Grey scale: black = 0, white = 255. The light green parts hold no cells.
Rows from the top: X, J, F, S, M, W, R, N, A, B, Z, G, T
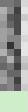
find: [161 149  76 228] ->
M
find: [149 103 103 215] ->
Z

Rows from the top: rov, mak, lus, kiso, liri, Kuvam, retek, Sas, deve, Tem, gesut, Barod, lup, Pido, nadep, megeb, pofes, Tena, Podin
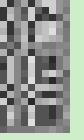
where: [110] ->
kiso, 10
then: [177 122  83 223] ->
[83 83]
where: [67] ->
Sas, 2
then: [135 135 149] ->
[135 122]

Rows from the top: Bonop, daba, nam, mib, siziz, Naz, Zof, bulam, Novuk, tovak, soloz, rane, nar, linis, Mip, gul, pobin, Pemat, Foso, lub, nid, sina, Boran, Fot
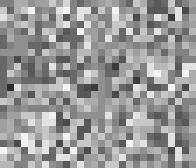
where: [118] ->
Naz, 6
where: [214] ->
Bonop, 10
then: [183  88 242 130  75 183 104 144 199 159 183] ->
[171 144]

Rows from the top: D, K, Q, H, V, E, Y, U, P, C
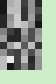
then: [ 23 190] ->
[190  51]
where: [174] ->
D, 2
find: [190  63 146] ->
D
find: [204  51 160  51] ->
Q
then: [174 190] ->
[ 63 146]
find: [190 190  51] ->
K

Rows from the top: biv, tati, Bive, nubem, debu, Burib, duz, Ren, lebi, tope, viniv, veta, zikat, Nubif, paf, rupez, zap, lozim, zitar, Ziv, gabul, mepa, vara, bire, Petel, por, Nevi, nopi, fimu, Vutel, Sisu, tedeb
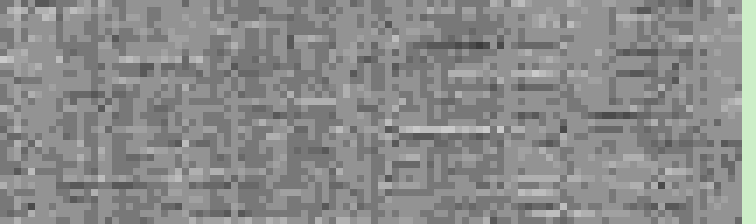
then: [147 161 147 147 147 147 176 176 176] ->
[147 120]
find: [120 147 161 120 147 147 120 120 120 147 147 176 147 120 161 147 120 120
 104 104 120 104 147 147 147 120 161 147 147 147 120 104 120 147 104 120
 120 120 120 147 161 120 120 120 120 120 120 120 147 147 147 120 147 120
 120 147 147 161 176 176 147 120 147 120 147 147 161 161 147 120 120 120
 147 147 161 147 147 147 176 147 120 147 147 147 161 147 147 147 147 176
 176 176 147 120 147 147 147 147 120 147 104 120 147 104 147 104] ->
vara
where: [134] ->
zikat, 48

